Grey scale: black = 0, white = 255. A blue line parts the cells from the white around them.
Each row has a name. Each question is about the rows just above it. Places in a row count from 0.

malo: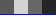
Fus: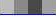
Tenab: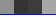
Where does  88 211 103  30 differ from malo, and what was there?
3, 37
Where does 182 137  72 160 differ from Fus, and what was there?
0, 188
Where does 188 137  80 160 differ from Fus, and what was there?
2, 72
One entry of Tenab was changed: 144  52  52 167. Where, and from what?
2, 59

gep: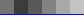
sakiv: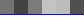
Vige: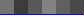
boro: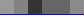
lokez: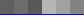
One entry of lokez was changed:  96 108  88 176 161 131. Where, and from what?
3, 182
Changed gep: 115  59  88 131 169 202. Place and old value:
5, 195
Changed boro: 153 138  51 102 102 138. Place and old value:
1, 131
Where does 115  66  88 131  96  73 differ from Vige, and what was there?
1, 59
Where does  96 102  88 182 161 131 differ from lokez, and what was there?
1, 108

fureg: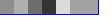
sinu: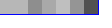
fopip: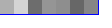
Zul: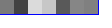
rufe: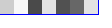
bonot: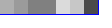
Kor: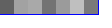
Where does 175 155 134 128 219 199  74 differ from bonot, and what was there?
2, 128
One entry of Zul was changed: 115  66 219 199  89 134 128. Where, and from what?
0, 122
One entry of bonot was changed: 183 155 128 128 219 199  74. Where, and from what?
0, 175
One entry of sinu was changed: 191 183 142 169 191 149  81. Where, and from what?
0, 183

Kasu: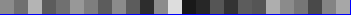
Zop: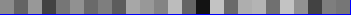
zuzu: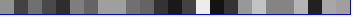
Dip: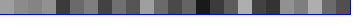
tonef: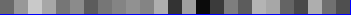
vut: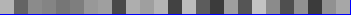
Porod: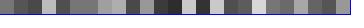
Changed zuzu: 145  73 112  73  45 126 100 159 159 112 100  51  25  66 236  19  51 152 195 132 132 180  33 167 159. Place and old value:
1, 66
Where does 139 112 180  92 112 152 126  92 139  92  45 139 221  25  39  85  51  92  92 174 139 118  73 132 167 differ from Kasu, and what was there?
18, 85
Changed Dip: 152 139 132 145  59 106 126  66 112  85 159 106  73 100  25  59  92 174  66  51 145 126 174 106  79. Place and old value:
0, 159
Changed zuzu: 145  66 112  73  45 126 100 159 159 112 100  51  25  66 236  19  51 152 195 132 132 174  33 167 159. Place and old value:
21, 180

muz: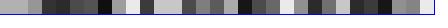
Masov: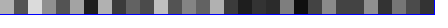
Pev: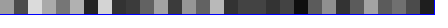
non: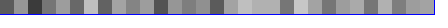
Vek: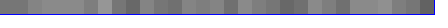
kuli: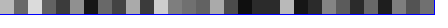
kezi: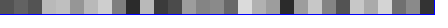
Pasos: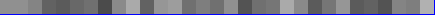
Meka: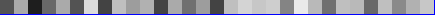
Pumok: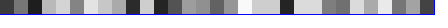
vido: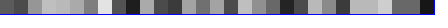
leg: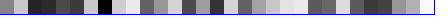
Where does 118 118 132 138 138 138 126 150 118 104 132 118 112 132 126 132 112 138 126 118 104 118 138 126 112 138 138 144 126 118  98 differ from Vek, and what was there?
21, 112
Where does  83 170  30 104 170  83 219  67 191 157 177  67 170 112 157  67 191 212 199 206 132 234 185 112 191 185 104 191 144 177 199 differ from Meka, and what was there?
28, 138
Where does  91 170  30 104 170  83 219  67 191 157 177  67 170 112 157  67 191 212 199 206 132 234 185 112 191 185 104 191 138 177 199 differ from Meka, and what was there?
0, 83
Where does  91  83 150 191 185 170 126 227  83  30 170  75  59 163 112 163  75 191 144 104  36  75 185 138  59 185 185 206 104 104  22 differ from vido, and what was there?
1, 75
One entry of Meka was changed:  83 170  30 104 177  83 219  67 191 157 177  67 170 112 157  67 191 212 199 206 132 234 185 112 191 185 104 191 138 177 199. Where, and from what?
4, 170
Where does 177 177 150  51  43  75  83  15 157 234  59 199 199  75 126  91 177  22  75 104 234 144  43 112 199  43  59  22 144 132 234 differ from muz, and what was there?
16, 170
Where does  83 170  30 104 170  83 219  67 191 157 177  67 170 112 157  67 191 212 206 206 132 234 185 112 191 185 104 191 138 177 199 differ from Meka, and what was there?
18, 199

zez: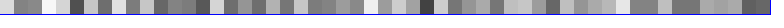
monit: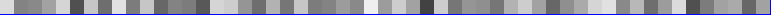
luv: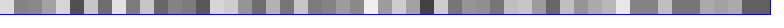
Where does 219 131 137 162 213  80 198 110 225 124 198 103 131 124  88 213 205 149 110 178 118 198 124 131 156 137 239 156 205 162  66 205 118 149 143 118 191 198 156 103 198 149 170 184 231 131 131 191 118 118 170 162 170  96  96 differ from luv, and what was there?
40, 191
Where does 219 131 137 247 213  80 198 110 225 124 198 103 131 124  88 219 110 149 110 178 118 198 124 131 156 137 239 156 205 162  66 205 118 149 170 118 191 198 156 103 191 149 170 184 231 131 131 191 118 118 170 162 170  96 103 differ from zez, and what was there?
15, 213
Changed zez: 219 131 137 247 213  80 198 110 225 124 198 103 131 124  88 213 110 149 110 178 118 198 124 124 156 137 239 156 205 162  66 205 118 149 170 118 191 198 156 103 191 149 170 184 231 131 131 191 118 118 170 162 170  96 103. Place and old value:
23, 131
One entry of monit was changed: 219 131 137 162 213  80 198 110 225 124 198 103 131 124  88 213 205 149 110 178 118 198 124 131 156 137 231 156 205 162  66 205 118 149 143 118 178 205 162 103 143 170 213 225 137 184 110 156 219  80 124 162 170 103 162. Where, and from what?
26, 239
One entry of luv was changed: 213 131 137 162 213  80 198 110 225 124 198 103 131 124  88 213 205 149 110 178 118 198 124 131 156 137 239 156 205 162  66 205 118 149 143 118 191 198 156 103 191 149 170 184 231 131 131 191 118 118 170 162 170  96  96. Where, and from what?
0, 219

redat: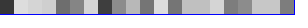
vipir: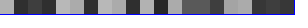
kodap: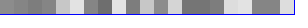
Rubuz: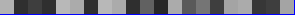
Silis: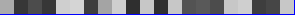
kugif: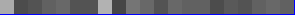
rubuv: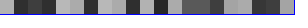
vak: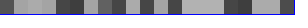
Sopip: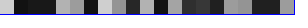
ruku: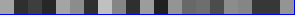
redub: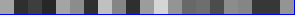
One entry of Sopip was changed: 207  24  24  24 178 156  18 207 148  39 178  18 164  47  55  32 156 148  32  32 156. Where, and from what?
1, 18
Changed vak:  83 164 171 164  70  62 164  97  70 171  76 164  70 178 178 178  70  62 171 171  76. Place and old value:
10, 70
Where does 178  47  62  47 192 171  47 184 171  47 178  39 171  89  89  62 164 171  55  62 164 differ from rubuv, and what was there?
4, 184
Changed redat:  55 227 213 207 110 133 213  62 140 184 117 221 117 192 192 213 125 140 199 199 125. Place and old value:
1, 221

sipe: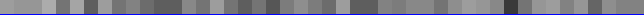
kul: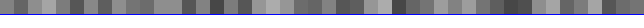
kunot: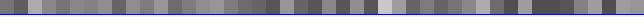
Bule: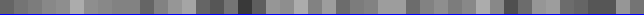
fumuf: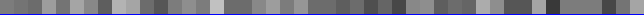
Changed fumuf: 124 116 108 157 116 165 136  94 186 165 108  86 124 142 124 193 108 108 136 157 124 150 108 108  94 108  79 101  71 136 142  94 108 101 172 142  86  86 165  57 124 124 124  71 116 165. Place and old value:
8, 179
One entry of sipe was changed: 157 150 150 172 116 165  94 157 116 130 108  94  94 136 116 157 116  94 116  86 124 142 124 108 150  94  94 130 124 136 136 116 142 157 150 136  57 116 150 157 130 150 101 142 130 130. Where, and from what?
24, 157
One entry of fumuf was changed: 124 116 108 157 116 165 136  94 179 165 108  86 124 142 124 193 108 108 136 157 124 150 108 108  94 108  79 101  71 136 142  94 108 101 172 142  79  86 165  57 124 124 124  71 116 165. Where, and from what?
36, 86
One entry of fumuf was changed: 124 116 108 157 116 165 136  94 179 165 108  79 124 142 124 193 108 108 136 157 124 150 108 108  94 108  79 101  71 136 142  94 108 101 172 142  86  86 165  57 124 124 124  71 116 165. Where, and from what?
11, 86
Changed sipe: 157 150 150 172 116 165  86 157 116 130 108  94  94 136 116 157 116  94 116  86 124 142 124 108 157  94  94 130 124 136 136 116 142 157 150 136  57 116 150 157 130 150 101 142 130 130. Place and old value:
6, 94
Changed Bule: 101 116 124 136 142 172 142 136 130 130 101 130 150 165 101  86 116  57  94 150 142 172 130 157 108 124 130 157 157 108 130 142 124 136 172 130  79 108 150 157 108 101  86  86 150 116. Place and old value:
35, 136
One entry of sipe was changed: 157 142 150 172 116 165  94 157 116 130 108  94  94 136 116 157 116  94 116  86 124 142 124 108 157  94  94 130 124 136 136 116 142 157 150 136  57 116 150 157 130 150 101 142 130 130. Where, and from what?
1, 150

